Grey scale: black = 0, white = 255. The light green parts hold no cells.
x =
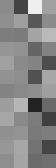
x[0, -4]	139
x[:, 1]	[68, 159, 123, 146, 138, 142, 137, 182, 137, 147, 167, 165]
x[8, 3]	63
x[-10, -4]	125
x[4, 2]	132
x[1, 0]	143
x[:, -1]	[161, 139, 186, 131, 77, 167, 159, 105, 63, 125, 69, 111]
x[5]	[146, 142, 81, 167]
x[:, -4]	[139, 143, 125, 149, 160, 146, 131, 158, 167, 144, 151, 142]
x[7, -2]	35

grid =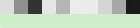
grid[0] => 221
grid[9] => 26
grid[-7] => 230
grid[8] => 168

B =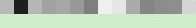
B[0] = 184
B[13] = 213
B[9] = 171
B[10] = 133

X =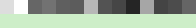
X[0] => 221
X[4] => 95
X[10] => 166
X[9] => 37

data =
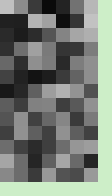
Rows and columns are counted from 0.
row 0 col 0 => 192
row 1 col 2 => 180
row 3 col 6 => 124
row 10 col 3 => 63
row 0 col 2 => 58
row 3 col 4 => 53
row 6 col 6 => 81
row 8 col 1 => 144
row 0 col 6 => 183
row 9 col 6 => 65
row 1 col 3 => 161
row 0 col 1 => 140
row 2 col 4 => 132
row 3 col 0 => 48
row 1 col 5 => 53
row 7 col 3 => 131
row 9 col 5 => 94
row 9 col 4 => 145
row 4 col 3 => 124
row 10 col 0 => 109
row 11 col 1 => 108
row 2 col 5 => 166
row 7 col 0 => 93
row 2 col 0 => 42
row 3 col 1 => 111
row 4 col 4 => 41
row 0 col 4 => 35
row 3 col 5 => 55
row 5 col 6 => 142

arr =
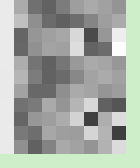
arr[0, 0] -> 234
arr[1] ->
[234, 192, 143, 107, 96, 109, 133, 158, 170]
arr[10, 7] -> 178
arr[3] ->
[234, 103, 145, 163, 160, 221, 99, 108, 253]
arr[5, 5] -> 136
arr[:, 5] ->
[158, 109, 216, 221, 153, 136, 170, 181, 211, 157, 162]
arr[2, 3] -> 160
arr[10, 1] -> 144
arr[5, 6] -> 163
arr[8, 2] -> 151
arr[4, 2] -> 116
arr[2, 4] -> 167
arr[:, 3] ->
[98, 107, 160, 163, 97, 98, 104, 170, 158, 167, 131]
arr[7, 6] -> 216
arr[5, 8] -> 161
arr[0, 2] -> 112
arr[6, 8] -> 157
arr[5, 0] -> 233
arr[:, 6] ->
[170, 133, 74, 99, 170, 163, 164, 216, 64, 213, 148]
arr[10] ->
[234, 144, 97, 131, 169, 162, 148, 178, 219]
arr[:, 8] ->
[148, 170, 238, 253, 151, 161, 157, 85, 220, 62, 219]
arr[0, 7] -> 161
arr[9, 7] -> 180
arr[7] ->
[234, 114, 122, 170, 149, 181, 216, 97, 85]
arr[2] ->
[234, 101, 150, 160, 167, 216, 74, 151, 238]

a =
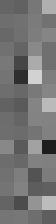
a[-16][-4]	101
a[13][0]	116
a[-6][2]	162
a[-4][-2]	83
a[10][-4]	136
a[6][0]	110
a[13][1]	130
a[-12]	[120, 70, 171, 112]
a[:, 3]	[175, 114, 133, 112, 112, 126, 133, 186, 130, 129, 30, 128, 124, 96, 188, 94]
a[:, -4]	[101, 110, 104, 113, 120, 116, 110, 98, 109, 110, 136, 109, 113, 116, 100, 117]
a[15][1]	119
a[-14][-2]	125
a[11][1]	104
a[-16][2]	119
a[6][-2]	121
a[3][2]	137
